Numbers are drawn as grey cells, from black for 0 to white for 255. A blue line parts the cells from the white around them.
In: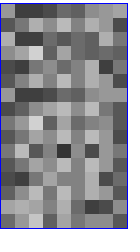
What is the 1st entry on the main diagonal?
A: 152
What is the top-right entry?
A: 164
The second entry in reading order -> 63
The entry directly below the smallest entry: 186
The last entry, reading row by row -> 87
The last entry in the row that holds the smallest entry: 119
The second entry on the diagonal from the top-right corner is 152
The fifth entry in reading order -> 107
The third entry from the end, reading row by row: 141
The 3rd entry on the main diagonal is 63
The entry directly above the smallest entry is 186
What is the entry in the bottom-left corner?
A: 107
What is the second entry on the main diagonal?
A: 119
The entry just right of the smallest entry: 141
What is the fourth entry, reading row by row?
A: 75
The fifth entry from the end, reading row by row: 164
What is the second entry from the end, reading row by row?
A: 141
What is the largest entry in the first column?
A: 175
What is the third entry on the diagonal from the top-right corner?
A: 96
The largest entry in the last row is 197

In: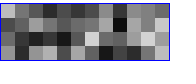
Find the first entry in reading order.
189
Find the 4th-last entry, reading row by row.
67
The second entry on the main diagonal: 97
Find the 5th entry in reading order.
76
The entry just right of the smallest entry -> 166
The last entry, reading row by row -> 189
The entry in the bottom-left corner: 148
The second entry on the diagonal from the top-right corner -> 128
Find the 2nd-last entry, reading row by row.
117

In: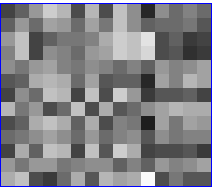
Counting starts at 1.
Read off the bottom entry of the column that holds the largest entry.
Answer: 250
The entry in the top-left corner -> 67
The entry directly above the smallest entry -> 142
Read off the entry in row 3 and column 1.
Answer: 152
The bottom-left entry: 172
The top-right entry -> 107
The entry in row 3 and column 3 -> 67
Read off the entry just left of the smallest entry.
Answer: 119
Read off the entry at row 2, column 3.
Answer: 107
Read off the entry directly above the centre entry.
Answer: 86
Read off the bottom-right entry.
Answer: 86
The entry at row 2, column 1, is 97
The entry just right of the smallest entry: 162
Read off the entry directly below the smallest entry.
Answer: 86
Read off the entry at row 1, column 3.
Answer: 152
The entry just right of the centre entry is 205
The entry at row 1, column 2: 97
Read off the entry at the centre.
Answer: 76
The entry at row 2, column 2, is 152

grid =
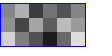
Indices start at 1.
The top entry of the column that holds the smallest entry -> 115
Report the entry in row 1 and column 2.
176
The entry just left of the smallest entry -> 81
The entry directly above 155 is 134
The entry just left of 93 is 165

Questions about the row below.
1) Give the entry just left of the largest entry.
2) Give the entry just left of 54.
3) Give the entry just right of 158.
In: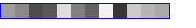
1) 99
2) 241
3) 137
